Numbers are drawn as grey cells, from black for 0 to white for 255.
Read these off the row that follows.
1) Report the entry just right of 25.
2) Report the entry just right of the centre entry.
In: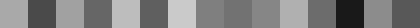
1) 140
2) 114

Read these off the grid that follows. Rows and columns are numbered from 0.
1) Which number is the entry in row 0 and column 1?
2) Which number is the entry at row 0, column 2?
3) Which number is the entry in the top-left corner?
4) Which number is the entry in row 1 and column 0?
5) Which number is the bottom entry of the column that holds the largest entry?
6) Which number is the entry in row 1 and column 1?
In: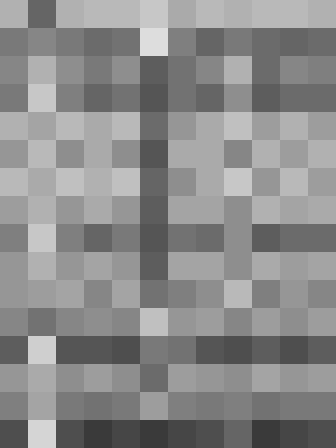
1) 101
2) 177
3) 177
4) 121
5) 58
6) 134

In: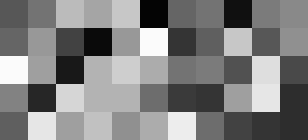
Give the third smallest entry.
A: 16
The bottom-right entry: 45
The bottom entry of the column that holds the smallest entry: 172
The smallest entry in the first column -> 87
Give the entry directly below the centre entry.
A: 109
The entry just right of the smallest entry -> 101
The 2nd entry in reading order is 115
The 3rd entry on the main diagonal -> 24
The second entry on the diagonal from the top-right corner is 87
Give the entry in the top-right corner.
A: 137
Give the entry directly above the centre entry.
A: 251
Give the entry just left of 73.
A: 222
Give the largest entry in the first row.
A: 199
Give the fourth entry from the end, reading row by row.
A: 109
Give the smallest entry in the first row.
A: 4
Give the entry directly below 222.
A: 230

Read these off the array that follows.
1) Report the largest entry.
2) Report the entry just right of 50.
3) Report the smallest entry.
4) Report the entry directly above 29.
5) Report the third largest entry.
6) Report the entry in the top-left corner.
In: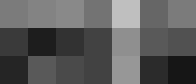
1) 191
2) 66
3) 22
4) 131
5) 143
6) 123

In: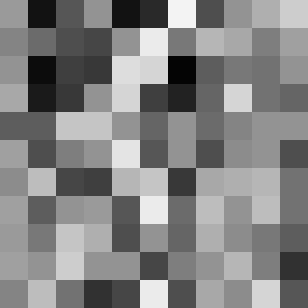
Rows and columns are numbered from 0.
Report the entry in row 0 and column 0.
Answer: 154
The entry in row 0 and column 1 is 18
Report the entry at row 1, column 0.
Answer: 132
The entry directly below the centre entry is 197
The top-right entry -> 205
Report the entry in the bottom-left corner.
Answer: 132
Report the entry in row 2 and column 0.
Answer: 147
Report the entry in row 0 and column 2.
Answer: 86
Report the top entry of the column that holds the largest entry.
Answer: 243
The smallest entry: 4
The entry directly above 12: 107
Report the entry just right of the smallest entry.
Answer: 93
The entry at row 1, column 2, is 78
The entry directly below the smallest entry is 34
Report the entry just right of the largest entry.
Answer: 78
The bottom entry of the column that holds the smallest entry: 78
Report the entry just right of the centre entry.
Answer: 147
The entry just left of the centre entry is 228
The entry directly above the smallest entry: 120

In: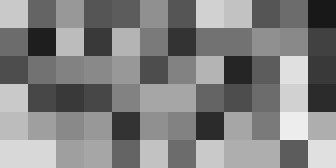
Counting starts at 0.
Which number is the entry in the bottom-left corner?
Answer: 216
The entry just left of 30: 108
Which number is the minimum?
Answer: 24
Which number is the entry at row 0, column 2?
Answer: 152
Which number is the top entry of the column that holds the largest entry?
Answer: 108
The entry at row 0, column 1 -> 100
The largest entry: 237
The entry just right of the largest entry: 174
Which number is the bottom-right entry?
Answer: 224
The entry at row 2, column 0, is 77
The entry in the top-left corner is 201
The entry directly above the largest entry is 209
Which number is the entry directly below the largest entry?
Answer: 92
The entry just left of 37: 180
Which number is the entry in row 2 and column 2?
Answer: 130

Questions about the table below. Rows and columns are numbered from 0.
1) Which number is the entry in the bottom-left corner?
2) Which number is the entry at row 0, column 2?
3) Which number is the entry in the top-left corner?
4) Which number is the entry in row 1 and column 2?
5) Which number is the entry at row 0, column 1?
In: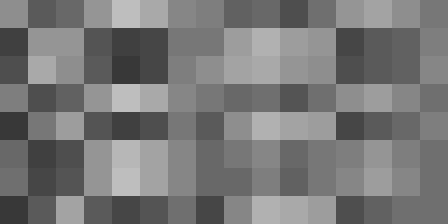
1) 56
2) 104
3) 142
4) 149
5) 90

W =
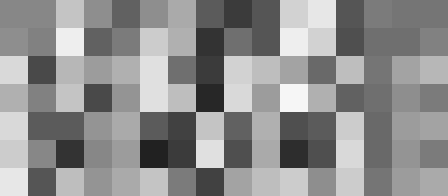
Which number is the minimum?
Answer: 33
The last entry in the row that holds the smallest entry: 123
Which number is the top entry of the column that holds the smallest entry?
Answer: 142
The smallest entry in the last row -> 65
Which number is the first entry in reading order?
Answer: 135
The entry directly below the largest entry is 79
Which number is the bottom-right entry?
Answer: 170
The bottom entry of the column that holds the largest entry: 204
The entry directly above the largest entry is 163
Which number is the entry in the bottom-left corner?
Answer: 231
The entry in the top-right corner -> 117
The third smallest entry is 45
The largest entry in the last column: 183
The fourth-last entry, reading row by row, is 204
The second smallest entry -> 39
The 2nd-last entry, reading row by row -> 156
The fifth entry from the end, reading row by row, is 142
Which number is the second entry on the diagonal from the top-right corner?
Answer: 111
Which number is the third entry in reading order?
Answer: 196
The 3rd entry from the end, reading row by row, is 117
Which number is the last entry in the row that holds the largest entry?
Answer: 123
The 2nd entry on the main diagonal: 129
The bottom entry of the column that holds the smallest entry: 196
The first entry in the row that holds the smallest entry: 204
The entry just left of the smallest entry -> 156

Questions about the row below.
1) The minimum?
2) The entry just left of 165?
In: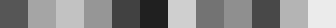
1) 32
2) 86

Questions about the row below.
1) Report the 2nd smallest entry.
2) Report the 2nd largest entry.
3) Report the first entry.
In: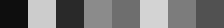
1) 41
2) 204
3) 14

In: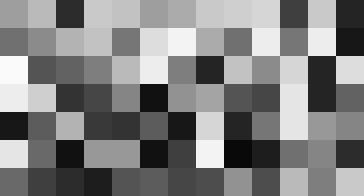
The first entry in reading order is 158
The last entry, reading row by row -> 201
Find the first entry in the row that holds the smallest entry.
229
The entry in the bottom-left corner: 105
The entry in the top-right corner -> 36
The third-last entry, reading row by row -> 186
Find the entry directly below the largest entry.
237
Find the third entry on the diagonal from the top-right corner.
214
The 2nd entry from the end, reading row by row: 126
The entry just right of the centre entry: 164
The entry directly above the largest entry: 112
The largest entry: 250
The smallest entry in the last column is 23
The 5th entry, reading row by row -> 194
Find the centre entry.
146
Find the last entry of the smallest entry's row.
44
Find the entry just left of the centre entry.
17
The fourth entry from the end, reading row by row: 77
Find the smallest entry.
9
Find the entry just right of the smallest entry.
29
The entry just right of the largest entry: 84
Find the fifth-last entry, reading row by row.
146
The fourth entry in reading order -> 201
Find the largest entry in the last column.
221
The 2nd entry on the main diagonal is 139
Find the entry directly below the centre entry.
23
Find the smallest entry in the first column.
23
